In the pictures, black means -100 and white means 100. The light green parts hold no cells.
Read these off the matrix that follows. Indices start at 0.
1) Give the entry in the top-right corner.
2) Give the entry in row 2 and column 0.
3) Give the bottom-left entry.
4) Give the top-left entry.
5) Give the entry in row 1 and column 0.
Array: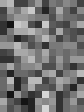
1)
-48
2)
-38
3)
7
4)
32
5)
-48

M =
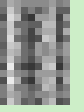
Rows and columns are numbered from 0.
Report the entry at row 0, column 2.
22
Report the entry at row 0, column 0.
-1
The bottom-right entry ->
-25
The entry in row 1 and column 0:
-14
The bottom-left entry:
-25
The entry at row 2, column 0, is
-37
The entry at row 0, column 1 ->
34
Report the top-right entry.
9
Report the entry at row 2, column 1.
71
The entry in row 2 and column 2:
46
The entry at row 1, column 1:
58

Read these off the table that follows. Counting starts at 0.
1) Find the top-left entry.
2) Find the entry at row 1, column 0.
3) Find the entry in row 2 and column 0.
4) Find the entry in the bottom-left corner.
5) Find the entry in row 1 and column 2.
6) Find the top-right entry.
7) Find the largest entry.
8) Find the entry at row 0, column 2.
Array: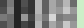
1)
-47
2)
-37
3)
-5
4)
-37
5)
-72
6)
-15
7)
68
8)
-72

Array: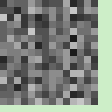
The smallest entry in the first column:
-69
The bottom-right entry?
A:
-47
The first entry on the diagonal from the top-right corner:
-47
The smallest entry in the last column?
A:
-57
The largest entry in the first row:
30
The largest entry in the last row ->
55
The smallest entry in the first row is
-69
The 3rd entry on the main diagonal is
30
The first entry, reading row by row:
-57
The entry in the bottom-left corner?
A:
-1
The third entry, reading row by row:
-23
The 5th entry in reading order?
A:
20

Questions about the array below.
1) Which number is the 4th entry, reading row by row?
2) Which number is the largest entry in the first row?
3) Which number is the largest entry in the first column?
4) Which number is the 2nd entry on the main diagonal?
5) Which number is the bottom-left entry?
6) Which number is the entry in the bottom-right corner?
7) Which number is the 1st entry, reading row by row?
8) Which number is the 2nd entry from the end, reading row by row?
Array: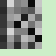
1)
13
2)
67
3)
-44
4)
13
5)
-57
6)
33
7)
-57
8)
-57

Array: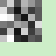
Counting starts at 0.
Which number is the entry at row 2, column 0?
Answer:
100
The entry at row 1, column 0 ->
75
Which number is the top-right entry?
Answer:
-16
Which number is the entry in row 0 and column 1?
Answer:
65
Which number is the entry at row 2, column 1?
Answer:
88
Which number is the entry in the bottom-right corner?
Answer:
-40
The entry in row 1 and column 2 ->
-85
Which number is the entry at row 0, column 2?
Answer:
-40
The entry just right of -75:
-29

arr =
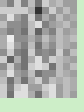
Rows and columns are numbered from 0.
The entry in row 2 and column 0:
24
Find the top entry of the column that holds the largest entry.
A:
1
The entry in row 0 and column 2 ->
61
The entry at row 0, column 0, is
35
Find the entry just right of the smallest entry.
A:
11
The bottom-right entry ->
24
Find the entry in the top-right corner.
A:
24
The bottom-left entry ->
61
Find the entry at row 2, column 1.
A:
74
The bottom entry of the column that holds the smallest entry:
-10
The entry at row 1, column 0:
61
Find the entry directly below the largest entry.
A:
74
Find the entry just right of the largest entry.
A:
11
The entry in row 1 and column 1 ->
61
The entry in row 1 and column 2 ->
61
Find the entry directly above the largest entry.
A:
1
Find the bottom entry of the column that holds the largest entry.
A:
-10
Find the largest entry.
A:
86
